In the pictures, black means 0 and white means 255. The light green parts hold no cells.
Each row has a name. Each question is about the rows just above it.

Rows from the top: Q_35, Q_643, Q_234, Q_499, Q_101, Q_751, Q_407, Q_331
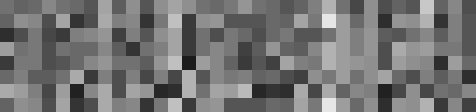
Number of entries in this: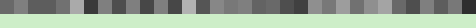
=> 34
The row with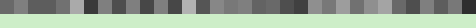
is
Q_751
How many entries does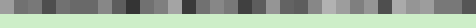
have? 34
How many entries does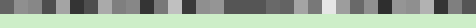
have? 34
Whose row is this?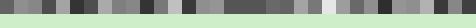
Q_331

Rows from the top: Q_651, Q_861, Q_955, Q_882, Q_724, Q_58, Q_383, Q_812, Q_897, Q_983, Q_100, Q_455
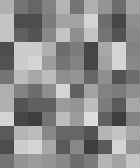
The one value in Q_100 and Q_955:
[136]
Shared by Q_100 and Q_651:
[148]
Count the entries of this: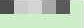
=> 5
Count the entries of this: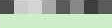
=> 8
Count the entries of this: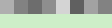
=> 8
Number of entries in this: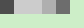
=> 5

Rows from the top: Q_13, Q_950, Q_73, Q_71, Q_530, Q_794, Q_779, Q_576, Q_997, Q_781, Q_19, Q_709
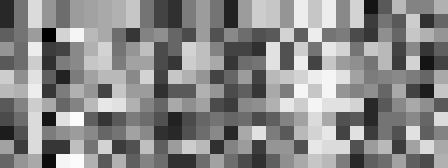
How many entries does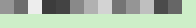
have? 13
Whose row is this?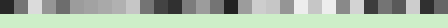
Q_950
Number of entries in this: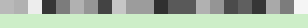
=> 22

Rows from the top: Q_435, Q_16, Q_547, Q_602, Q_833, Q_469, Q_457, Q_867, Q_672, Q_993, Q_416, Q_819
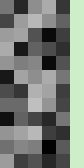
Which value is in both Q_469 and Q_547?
[163]
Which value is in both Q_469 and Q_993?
[163]
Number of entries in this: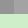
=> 2
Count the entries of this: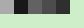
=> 5
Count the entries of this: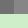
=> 2
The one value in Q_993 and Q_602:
[47]

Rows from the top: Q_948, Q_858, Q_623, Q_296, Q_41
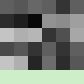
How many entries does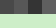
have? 4
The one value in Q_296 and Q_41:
[87]
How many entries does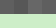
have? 4
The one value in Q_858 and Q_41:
[44]
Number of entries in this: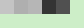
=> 5
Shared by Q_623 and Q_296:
[52]

